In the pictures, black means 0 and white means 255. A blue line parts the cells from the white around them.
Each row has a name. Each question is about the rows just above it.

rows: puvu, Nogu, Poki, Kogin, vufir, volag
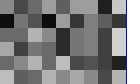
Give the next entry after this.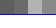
[168]
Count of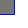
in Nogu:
1
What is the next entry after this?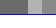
[42]

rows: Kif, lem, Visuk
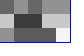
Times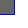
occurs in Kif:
2
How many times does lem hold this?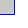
3
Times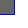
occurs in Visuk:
0
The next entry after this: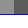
[91]
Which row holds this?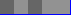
Kif
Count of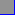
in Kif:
3

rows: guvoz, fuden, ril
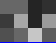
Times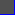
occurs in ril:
1
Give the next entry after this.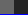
[48]
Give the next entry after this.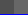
[198]
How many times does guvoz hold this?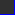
1

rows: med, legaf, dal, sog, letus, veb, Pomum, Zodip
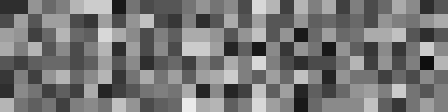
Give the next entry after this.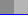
[55]
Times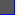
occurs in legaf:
6

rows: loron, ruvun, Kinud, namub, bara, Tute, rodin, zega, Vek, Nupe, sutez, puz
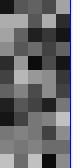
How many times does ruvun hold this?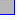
0
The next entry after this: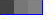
[193]
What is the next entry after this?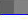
[75]

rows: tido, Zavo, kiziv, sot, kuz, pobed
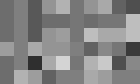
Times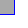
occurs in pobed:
1
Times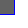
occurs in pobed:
1
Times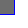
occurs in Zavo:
4
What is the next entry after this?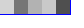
[136]
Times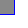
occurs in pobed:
0

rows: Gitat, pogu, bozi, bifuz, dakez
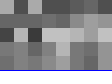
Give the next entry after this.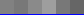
[148]
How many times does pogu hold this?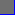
1
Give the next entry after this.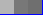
[148]
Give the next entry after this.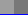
[102]
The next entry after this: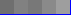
[120]
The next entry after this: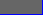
[111]

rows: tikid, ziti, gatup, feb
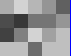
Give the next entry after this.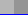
[96]
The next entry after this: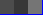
[117]
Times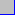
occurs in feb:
4
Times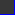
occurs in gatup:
0
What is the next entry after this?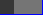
[149]

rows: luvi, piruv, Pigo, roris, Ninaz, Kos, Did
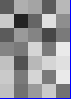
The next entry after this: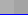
[91]
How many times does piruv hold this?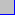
0
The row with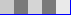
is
Kos

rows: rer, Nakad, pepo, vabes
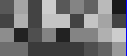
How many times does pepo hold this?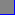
3
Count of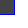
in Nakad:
4
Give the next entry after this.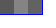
[186]
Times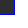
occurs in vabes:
0
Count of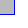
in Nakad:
0

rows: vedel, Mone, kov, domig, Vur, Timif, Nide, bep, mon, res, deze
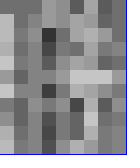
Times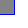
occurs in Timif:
2
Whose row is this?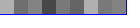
res
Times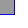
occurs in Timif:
3
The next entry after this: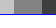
[121]
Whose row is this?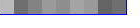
Mone
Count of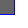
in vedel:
0
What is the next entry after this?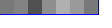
[131]

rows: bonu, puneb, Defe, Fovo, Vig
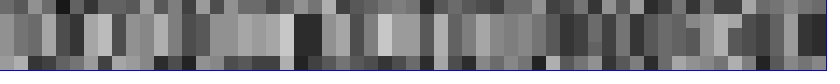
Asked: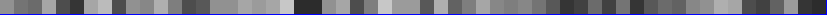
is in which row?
puneb

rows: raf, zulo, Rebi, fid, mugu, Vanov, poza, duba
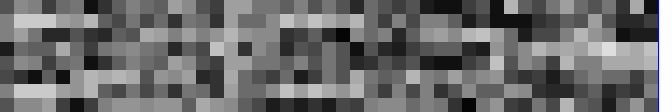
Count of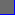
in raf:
4
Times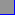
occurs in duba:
7
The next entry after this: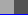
[148]
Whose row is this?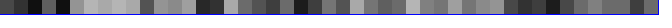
Vanov
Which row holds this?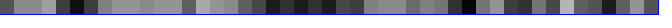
duba

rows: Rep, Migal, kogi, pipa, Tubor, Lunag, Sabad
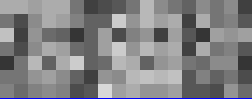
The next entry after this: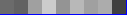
[172]
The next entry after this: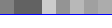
[64]
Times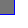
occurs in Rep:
4

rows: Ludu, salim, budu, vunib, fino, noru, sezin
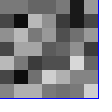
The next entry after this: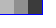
[25]
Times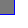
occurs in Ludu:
3
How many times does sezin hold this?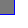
2
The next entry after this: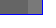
[25]
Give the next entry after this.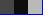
[144]
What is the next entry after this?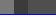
[216]

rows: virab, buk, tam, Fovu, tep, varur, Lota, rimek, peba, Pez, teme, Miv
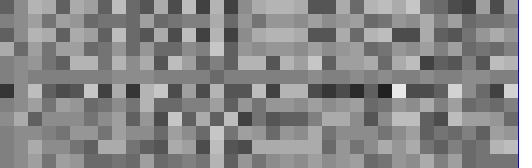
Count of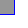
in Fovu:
7
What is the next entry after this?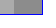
[116]
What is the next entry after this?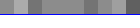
[116]
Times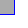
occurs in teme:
11
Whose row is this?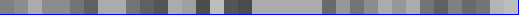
teme

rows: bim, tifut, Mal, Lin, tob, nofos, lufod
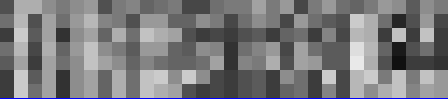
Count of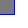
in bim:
9
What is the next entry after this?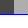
[100]
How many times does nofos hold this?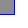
4
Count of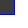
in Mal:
8
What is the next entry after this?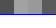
[91]

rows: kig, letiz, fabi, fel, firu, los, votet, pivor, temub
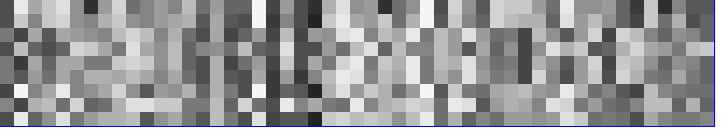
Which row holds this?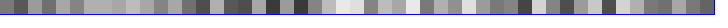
los
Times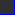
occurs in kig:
4

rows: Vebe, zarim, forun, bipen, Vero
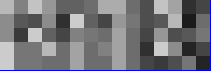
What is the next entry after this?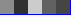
[151]
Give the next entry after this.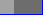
[163]
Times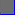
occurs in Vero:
5
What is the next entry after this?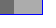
[109]
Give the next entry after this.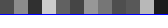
[109]
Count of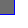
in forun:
2
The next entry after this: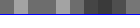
[36]

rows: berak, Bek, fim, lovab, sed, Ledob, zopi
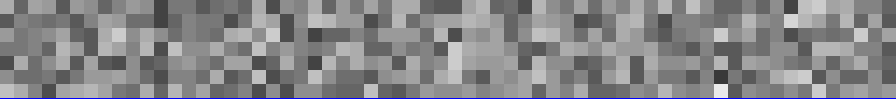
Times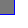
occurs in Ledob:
8
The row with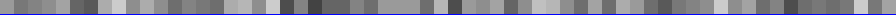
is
fim
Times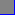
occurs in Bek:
8
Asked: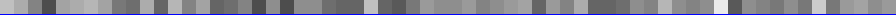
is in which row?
zopi
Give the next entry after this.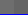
[101]
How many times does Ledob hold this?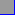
7

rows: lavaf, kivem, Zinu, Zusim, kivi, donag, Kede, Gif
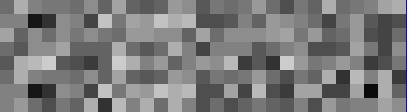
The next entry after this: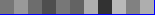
[59]
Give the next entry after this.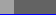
[174]
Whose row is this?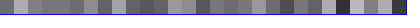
donag
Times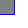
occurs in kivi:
4

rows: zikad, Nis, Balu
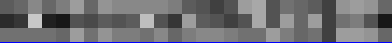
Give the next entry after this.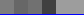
[148]
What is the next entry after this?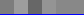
[136]
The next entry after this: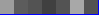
[157]
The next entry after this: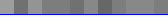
[113]
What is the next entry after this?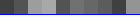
[157]

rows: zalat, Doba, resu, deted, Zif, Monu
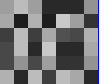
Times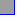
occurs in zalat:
2
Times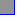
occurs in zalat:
1
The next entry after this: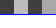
[81]

